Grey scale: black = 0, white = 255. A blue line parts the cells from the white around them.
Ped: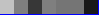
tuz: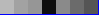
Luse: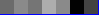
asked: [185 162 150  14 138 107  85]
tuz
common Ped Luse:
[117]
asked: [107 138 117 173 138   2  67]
Luse
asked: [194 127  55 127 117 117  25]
Ped

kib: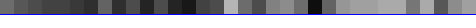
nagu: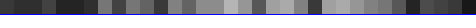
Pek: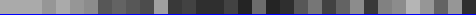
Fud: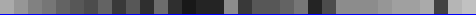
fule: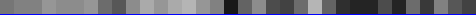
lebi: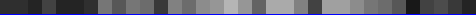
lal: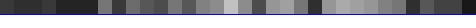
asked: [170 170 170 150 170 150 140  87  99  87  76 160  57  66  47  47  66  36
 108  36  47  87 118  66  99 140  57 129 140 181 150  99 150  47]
Pek
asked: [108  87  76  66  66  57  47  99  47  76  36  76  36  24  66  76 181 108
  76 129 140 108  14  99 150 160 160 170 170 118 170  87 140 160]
kib
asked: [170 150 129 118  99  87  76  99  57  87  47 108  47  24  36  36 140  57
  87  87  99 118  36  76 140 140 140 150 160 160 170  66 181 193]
Fud
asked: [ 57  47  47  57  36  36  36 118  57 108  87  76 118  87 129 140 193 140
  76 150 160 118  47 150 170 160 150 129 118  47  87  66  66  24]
lal
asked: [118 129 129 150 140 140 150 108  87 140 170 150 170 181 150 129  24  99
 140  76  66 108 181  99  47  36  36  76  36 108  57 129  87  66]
fule

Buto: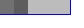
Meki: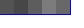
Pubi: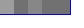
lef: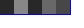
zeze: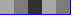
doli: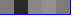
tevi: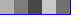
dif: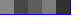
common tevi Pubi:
[113]
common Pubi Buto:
[113]
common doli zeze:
[124]
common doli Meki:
[124]
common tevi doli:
[124]

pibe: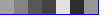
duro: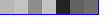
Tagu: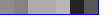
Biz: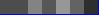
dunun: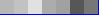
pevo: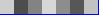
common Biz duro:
[99]
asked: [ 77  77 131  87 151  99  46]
Biz
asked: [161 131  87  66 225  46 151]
pibe

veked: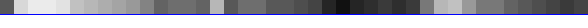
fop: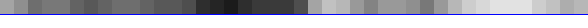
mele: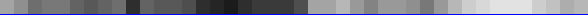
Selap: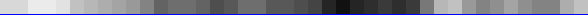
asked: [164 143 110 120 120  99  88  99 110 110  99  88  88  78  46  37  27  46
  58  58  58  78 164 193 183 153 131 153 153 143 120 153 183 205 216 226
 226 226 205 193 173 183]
fop
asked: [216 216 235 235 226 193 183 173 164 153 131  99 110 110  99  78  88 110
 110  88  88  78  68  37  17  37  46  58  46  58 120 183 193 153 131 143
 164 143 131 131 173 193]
Selap

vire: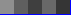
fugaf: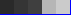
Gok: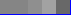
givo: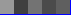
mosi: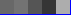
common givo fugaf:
[63]
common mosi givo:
[115]
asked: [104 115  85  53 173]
mosi

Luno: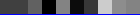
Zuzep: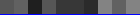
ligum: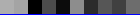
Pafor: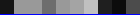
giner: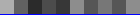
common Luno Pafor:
[12]
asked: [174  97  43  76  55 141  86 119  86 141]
giner

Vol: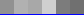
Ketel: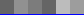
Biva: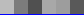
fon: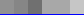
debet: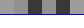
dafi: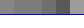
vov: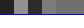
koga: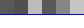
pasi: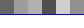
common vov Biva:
[124]
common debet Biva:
[157]
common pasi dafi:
[157]

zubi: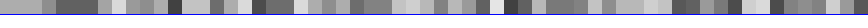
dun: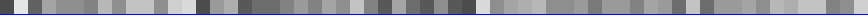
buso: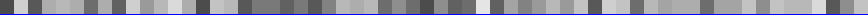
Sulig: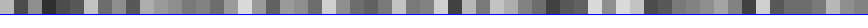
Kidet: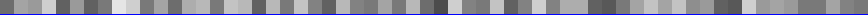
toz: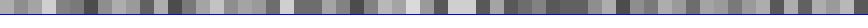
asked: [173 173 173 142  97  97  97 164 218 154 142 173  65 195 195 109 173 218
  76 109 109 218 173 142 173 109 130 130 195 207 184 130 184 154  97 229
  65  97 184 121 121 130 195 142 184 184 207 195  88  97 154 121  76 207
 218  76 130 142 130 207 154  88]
zubi
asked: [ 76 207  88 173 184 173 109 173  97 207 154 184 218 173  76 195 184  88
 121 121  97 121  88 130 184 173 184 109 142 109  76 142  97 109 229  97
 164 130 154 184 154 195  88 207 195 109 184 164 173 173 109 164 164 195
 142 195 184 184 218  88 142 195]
buso

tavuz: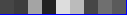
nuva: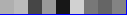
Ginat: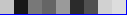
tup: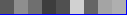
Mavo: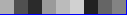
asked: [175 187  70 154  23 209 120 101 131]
nuva
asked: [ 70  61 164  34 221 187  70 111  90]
tavuz
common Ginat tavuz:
[221]

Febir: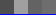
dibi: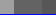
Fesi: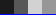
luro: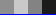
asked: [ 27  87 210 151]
Fesi
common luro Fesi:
[27]
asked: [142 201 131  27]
luro
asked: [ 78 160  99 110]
Febir
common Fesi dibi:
[87]

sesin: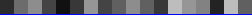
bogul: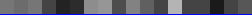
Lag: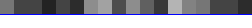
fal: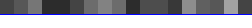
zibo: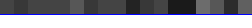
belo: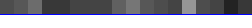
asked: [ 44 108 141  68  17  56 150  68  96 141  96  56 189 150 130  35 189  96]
sesin
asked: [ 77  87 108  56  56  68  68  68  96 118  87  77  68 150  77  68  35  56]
belo

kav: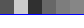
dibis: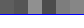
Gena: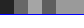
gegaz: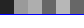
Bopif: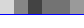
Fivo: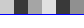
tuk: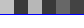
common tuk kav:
[103]
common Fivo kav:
[204]
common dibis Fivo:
[144]
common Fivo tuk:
[57]
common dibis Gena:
[94]

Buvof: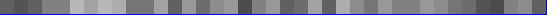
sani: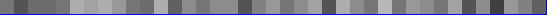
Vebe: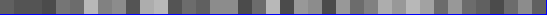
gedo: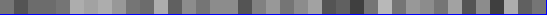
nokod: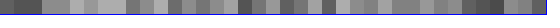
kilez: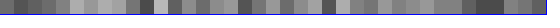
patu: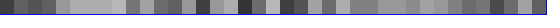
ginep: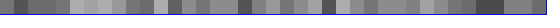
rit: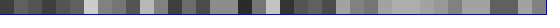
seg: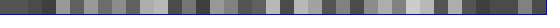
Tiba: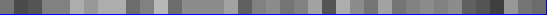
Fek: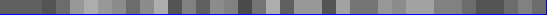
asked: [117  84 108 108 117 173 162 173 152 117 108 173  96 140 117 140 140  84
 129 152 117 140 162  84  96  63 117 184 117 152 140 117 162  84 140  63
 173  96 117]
gedo
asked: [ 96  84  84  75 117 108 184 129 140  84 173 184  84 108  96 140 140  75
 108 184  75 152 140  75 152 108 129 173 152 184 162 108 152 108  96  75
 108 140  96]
Vebe

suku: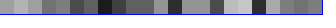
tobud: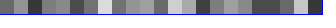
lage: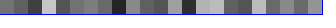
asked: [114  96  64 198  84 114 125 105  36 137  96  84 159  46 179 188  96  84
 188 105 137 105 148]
lage
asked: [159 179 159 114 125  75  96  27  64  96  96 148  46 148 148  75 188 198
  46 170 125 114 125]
suku

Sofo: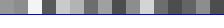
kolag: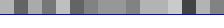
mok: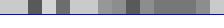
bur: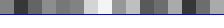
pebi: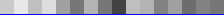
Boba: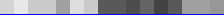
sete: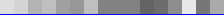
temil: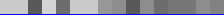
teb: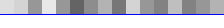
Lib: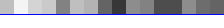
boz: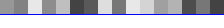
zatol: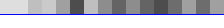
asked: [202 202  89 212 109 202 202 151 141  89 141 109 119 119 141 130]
temil
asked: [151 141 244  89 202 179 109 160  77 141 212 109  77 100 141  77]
Sofo
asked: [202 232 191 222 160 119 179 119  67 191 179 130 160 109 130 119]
pebi
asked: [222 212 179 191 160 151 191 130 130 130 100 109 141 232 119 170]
sete
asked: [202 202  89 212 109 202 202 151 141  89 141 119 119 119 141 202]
mok

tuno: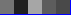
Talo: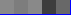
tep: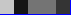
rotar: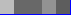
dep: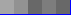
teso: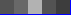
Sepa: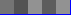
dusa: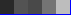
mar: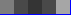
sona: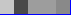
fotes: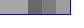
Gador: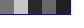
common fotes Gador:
[104]
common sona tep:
[199]
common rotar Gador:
[104]
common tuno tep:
[116]
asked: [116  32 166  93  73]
tuno

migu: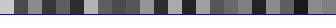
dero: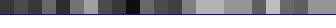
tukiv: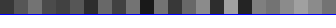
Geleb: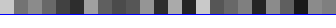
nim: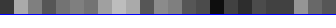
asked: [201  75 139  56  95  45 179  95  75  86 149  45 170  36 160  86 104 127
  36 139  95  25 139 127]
migu
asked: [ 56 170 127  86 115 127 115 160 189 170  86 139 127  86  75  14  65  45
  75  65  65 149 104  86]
nim

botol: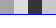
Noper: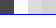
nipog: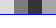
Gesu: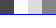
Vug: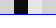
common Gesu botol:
[220]
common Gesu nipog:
[220]
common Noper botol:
[220]
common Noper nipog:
[220]

